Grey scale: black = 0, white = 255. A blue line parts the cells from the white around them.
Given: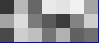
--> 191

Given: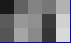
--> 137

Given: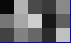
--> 103

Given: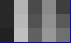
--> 97

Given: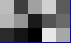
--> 0

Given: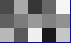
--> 240

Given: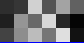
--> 188

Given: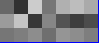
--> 141
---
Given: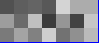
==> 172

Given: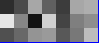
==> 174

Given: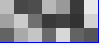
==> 232

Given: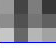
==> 55

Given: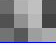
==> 81

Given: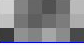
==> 186

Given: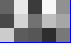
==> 145
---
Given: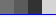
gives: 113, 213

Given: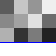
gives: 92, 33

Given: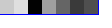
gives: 203, 79

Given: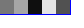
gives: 119, 81

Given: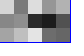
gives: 213, 102

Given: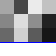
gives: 166, 22

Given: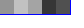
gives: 148, 80

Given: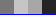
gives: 119, 36
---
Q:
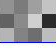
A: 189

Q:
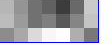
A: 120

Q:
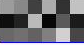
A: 70

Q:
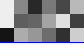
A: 206

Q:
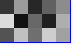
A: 161

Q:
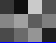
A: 31

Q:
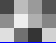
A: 210
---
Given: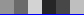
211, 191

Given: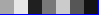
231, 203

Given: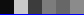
201, 139

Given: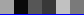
193, 164

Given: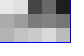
232, 224

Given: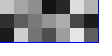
229, 221

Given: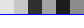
227, 198

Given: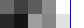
254, 226
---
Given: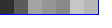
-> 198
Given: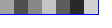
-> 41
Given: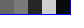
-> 207
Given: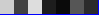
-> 86
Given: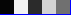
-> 211
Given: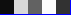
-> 251
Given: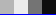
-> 116
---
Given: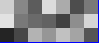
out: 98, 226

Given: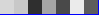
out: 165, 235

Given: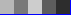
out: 205, 205

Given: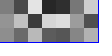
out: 214, 228

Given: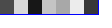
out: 196, 236

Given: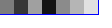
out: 19, 225

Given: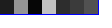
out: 194, 194

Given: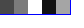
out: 255, 255

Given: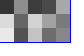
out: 211, 233
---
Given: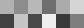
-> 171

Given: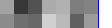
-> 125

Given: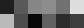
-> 113

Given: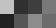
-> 62

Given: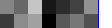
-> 65

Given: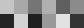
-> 95

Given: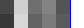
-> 131

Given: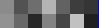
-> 61
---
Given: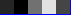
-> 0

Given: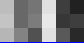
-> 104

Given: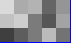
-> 171

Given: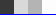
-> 217

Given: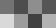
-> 77

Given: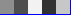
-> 78
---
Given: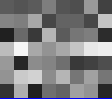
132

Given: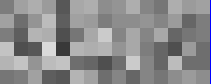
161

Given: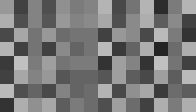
174

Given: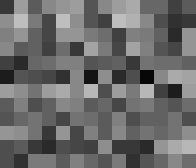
142

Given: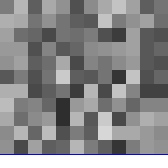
175

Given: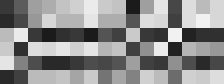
41

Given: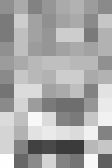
122

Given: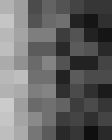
197
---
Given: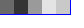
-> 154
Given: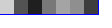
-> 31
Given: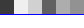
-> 209
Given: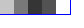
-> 53
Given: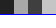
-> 63
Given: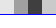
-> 63
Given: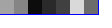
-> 12
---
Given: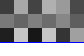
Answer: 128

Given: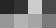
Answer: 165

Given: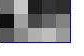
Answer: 72

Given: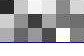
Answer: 61

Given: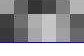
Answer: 173

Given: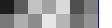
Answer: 140
